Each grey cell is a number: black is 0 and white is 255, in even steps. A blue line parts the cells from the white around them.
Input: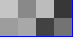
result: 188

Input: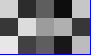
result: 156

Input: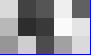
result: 57

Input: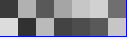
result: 89

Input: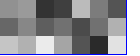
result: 94

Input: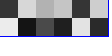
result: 178
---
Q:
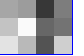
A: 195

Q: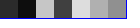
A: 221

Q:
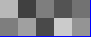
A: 114

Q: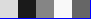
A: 102

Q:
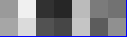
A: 187

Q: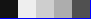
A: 80

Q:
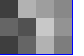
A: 101

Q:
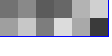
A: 179
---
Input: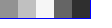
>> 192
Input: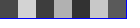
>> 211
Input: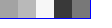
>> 185
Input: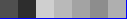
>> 45
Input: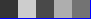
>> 205
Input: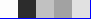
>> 44
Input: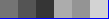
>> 84
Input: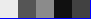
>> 85
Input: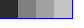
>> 128
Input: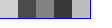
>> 76
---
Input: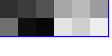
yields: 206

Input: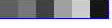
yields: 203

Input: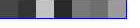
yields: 111

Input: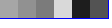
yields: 29

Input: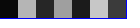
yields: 199

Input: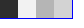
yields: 181
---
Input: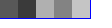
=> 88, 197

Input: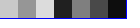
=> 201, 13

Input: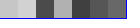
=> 198, 104

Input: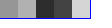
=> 150, 213

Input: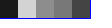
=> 25, 68

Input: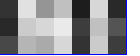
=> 51, 61
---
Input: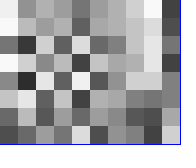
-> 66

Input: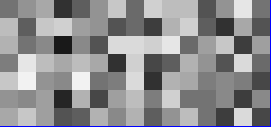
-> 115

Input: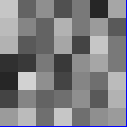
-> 166

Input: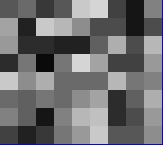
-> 129

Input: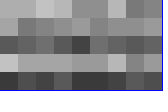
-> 132

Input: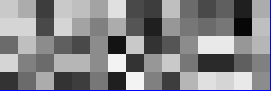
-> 172

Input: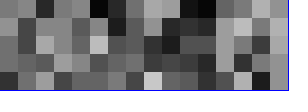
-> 146
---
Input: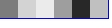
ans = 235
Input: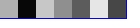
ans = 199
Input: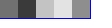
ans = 195
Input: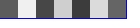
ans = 71
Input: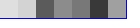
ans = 91
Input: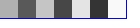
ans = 197
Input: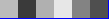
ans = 176
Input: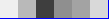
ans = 62
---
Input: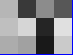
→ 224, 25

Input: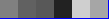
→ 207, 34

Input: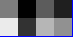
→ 235, 1

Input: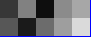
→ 218, 14

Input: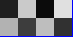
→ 224, 11

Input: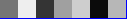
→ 238, 11

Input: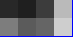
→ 206, 31

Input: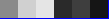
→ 229, 21

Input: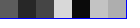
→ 216, 10

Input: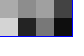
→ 212, 14
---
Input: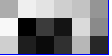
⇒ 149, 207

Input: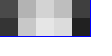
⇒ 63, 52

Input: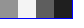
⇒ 31, 147

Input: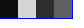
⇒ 95, 14

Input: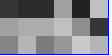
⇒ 192, 133

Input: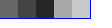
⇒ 200, 102
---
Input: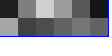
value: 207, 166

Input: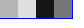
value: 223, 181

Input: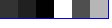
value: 255, 182

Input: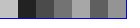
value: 194, 167

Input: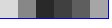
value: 218, 166

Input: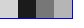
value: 213, 181
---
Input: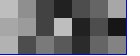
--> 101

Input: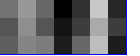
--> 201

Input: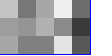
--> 239

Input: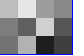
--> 156

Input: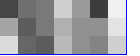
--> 61

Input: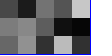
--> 84

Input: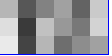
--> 99

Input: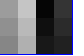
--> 5

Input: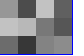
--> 194

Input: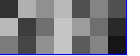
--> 132
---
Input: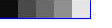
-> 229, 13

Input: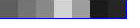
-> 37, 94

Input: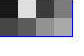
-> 123, 69

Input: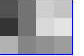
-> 196, 177

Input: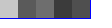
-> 79, 199

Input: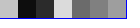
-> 158, 196

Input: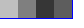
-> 93, 191

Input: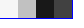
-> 65, 246
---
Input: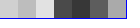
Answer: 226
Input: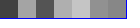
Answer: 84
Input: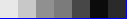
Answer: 144
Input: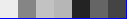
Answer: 194
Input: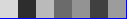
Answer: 186
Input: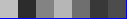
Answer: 131
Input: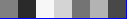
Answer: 247
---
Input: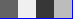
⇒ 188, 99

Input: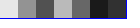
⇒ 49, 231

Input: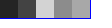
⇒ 168, 36

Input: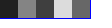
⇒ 103, 32

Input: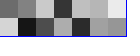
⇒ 235, 213

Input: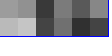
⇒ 135, 186

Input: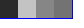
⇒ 115, 42

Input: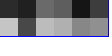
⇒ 61, 197

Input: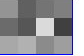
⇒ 127, 168

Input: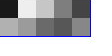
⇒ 68, 177
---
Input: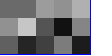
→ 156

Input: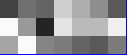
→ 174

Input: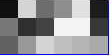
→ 142

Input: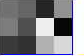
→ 101

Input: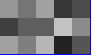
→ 161

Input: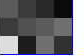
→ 59

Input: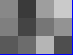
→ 58

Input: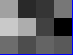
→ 41

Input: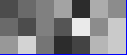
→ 44

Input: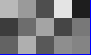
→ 78
